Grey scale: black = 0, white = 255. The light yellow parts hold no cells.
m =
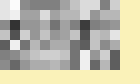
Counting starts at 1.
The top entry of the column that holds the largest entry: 251
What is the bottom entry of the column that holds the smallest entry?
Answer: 104
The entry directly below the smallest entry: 82
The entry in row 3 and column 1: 139
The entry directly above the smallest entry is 239
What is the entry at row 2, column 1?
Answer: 228
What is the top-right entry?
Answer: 207
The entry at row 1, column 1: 228
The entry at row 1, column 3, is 139
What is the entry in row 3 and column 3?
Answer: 150
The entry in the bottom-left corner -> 139
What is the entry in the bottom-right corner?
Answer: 94

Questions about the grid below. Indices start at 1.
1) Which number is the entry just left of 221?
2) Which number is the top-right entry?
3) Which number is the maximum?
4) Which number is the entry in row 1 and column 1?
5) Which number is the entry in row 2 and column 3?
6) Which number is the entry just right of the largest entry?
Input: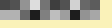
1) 147
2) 92
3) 221
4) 71
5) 104
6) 116

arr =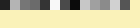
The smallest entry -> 11
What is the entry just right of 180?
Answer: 118
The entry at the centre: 74
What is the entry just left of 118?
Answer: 180

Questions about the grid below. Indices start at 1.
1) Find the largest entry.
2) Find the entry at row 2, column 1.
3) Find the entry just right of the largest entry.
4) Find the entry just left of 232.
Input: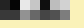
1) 232
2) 57
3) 198
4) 5

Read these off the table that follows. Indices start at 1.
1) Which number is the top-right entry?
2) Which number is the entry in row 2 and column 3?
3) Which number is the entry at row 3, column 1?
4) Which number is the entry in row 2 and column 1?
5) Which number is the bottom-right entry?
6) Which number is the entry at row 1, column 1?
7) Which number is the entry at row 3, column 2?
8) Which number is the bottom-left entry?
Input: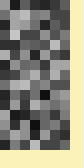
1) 93
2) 186
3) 37
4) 112
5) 103
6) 154
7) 165
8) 37

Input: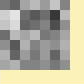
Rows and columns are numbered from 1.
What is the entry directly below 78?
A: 131
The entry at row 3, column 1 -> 196
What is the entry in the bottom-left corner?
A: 165
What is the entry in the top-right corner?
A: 131
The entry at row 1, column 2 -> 100
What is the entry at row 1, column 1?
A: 120
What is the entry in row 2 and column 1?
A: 207
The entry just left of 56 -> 110
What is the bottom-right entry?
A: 143
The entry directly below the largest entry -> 218

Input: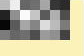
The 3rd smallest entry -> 43
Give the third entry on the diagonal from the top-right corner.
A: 220
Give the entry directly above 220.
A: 90
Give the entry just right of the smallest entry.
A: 90
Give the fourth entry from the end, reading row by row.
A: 78
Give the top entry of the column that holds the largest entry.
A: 102
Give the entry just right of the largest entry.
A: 197
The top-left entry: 187

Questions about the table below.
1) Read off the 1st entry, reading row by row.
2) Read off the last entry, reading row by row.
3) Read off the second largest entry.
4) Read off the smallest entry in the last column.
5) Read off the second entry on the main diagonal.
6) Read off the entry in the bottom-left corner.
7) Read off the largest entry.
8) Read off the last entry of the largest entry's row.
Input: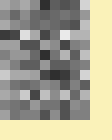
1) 169
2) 128
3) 222
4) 94
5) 105
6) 160
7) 234
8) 180

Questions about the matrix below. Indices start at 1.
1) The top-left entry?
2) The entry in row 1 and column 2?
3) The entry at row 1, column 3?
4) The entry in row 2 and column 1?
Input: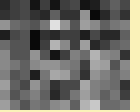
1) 40
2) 62
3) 72
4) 50
